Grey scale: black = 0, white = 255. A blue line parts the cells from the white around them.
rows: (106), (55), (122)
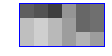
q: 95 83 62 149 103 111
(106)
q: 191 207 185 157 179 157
(122)

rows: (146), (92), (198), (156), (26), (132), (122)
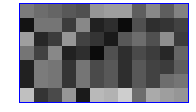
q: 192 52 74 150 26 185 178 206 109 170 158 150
(122)
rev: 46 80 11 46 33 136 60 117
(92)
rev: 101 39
(156)
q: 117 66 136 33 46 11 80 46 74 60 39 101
(156)
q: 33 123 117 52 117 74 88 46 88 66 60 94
(26)

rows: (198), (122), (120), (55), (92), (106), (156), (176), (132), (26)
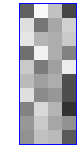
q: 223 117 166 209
(122)
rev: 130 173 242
(55)
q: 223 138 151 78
(156)

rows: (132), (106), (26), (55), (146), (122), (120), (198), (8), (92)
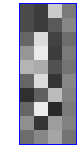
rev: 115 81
(146)
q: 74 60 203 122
(132)
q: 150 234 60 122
(55)

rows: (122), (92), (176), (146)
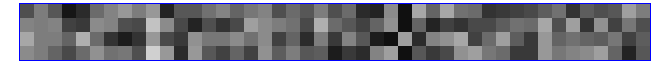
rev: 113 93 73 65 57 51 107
(122)
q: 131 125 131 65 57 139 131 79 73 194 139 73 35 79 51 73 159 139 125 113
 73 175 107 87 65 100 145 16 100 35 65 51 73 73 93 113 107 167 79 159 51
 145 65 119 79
(92)
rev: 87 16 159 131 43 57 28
(146)
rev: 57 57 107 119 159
(146)
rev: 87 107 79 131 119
(122)

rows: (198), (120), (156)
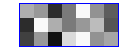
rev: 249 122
(198)
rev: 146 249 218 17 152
(156)
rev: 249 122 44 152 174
(198)

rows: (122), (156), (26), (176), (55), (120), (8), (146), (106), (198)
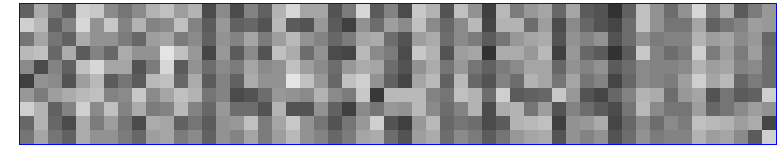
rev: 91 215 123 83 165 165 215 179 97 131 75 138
(122)
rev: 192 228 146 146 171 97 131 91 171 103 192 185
(120)
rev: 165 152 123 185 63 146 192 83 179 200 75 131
(122)
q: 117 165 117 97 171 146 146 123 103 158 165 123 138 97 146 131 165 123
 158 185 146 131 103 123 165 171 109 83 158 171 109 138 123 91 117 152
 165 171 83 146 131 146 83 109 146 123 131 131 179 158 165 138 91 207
(198)
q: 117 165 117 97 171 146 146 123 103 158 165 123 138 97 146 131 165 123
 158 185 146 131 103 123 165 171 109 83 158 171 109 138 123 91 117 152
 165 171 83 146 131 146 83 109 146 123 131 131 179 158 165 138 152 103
(26)
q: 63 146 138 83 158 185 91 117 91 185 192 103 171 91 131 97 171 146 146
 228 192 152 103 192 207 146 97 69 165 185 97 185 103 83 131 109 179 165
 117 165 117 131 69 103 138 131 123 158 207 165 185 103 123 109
(120)
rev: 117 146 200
(106)

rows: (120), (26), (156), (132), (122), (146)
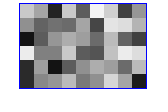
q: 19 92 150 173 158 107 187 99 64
(156)
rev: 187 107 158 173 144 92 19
(122)
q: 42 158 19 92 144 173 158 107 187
(122)
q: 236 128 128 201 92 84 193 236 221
(132)
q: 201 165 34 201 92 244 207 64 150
(120)
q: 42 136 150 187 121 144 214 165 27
(146)

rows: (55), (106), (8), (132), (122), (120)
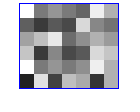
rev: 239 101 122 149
(55)
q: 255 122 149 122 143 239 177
(122)
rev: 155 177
(8)
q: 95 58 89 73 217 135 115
(106)
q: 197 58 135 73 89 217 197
(132)
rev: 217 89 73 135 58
(132)

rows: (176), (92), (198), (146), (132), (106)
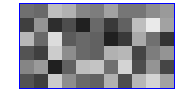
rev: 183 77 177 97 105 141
(106)
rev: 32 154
(132)
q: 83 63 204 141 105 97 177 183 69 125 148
(146)
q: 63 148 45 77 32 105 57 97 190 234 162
(92)
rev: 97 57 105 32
(92)
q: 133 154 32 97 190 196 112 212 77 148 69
(132)

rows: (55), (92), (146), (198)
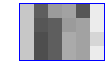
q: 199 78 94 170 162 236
(198)
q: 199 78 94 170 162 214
(146)
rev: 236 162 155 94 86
(92)
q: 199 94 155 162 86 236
(55)

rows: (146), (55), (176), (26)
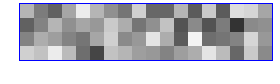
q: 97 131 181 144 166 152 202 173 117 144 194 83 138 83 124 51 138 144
(55)
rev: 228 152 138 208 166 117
(176)
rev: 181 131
(55)

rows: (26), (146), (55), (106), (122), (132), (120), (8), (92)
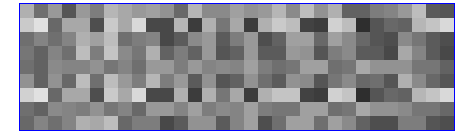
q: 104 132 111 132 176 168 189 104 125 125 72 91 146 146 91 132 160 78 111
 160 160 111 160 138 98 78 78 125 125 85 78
(92)
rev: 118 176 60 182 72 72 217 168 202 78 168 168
(146)

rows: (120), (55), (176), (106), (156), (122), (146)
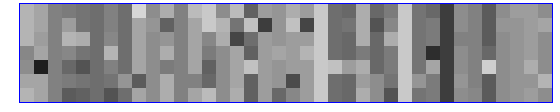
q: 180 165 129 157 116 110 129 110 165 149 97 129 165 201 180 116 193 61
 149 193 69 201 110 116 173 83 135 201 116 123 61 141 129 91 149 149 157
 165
(55)
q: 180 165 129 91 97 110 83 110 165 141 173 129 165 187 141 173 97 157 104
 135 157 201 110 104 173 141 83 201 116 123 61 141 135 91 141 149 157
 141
(146)
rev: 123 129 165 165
(122)
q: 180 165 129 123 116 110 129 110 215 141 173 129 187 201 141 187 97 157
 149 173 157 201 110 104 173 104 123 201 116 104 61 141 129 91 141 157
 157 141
(120)

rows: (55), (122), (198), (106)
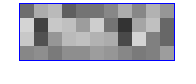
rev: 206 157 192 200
(122)
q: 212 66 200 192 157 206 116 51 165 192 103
(122)

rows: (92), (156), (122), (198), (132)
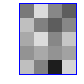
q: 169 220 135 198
(122)
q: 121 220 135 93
(92)
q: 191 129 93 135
(156)
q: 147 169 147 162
(198)
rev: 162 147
(198)
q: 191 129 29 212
(132)

